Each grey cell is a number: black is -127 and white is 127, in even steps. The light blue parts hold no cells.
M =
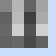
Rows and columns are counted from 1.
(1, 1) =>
4
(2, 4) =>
42
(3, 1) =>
-24
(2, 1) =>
-29
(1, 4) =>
35

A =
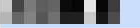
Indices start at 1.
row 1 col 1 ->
74
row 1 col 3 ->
-5
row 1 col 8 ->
101
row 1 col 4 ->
-33
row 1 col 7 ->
-121

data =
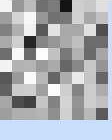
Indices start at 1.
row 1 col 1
115
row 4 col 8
-19
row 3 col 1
0
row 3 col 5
98
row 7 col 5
-26
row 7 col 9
-24
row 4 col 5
22
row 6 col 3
52
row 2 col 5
-14
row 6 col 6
-25
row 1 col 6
-107
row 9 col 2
-50
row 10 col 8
57
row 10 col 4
52
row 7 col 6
44
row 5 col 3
-20
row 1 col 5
-4
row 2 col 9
65
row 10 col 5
15
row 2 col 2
84
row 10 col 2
46
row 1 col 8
72
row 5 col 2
120
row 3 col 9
-49
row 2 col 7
81
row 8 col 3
77

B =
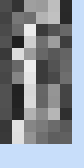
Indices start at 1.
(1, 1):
-50
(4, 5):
29
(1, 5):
62
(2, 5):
65
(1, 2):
-76
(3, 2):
-20
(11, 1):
-72
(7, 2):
5
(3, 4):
-68
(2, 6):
-87
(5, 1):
-70
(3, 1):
-53
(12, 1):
-70
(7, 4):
-68
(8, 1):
-46
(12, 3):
19
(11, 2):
97
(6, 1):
-52
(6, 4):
-68
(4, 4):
-15

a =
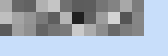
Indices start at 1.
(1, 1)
44
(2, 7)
-95
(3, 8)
43
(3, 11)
-3
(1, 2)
-24
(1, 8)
-34
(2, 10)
84
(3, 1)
-37
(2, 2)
36
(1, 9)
-10

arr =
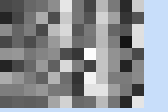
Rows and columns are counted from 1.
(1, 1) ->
-55
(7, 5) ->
52
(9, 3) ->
-33
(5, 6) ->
-51
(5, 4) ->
4
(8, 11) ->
-7
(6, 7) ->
-1
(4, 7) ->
-18
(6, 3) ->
-23
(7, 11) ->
-4
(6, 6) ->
89
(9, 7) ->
-22
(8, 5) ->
-6
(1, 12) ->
76
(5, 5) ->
13
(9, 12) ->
101
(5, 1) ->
19
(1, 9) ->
55
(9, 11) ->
-88
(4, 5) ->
25
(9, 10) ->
-10
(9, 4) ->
-29
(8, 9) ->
99
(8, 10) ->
31
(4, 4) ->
-16
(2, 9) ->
82
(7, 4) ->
-30
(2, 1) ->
-91
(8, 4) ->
23
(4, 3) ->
-51
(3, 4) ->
-53
